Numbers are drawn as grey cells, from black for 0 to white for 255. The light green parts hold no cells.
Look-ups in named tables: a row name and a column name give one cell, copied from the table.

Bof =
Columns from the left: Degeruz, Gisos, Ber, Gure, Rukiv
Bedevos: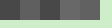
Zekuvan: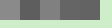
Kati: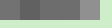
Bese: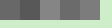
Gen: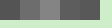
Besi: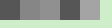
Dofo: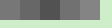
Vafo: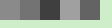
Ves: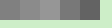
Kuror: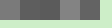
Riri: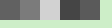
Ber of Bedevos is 72
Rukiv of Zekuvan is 99
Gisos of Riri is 123
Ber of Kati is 109
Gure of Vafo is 160
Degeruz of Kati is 114
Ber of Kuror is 91
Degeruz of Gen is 84
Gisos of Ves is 139
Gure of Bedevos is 104
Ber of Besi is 144
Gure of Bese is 107
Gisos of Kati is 97
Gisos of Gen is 109
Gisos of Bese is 88

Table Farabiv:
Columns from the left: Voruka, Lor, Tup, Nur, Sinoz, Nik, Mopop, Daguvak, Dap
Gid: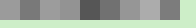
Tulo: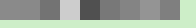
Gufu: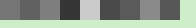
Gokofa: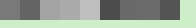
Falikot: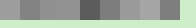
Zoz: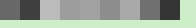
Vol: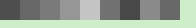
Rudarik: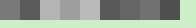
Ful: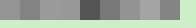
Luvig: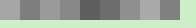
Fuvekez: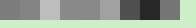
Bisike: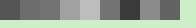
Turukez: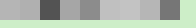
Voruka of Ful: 148
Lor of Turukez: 176
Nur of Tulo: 205
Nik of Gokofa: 76
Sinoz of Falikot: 92
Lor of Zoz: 63
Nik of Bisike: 115
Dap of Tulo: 127
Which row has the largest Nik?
Turukez

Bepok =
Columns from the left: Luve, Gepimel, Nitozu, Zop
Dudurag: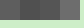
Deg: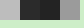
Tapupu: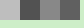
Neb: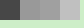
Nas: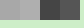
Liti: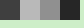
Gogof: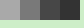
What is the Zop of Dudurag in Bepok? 109
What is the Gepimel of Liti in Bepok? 185
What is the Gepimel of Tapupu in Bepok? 82
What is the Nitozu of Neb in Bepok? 160
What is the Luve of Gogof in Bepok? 169
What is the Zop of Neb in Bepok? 192
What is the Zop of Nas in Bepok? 85
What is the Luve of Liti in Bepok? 63
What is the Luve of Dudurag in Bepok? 94
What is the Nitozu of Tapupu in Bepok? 136
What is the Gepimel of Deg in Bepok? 43
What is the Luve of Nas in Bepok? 168
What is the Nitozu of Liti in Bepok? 144
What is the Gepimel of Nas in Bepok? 175
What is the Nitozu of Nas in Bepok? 69
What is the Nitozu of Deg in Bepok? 35
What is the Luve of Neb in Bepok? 71
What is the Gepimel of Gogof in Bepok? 121
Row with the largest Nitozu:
Neb

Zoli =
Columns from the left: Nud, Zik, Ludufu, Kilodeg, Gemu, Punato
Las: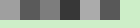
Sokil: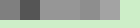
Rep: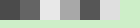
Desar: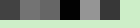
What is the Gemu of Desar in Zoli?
149
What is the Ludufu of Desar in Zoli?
102
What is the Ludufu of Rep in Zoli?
232
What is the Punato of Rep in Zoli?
223
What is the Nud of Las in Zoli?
159
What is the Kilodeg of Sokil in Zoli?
150
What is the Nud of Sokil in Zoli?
127
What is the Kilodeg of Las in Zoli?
55
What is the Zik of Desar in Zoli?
115
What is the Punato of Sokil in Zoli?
163
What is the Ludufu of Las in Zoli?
125
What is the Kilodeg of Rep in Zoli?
168
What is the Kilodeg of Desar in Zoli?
2
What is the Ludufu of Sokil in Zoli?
150
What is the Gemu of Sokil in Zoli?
142
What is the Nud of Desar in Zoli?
66
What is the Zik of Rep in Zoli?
100
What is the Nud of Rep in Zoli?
75
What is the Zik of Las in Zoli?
90
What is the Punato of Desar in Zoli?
55
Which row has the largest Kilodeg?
Rep

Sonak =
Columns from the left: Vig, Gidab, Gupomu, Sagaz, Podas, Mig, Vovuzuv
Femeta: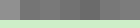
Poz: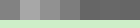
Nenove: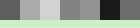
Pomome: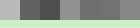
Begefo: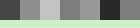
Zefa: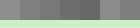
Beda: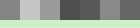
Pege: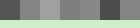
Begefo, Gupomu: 195
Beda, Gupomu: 155
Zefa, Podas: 104
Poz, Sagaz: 125
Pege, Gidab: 133
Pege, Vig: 85
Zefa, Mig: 139
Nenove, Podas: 147
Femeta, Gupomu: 121
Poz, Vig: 130
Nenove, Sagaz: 131
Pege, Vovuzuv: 133
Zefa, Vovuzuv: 126
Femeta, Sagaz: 114
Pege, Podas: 136
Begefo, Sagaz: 125
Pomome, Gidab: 98
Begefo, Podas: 152

